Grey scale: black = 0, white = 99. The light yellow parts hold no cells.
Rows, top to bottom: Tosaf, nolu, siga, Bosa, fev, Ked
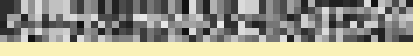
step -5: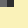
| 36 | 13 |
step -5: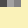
| 24 | 58 | 46 |
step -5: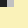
|  8 | 70 |
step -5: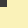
| 18 |

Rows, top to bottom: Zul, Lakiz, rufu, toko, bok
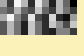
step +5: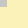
| 82 |
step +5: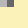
| 76 | 45 |

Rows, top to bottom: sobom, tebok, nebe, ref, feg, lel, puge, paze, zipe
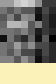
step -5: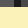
| 29 | 29 |  6 | 23 |
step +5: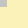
| 81 |
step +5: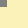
| 55 |

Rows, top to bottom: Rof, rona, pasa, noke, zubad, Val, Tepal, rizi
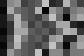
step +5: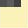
| 36 | 41 | 30 |
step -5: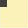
| 20 |
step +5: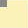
| 58 |
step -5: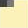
| 20 | 42 |
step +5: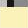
| 80 | 14 | 58 | 58 |
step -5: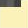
| 26 | 31 | 20 |
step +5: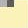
| 75 | 41 |

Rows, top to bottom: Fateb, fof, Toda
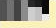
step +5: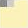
| 59 | 85 |
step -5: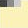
| 21 | 49 | 75 |
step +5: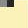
| 59 | 20 |
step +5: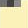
| 49 | 31 | 59 |
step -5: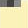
| 39 | 21 | 49 |
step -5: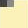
| 21 | 49 |
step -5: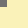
| 39 |

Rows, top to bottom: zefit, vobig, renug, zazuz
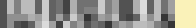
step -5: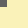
| 33 |
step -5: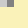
| 74 | 45 |

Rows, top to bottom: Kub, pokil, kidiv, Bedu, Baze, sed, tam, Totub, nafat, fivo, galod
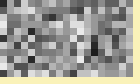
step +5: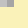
| 80 | 69 |
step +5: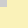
| 85 |
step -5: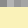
| 49 | 65 | 54 | 59 |
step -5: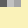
| 32 | 70 | 59 |
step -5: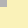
| 65 |
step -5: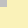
| 70 |
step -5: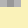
| 65 | 54 | 65 |

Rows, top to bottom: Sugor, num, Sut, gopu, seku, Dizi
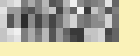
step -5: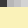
| 17 | 66 | 71 | 77 |
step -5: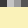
| 17 | 71 | 55 | 28 |
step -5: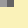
| 55 | 34 |
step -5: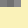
| 44 | 39 | 49 |

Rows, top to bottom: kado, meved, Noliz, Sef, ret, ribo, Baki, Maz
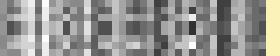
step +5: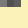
| 52 | 36 | 41 |
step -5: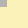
| 65 |

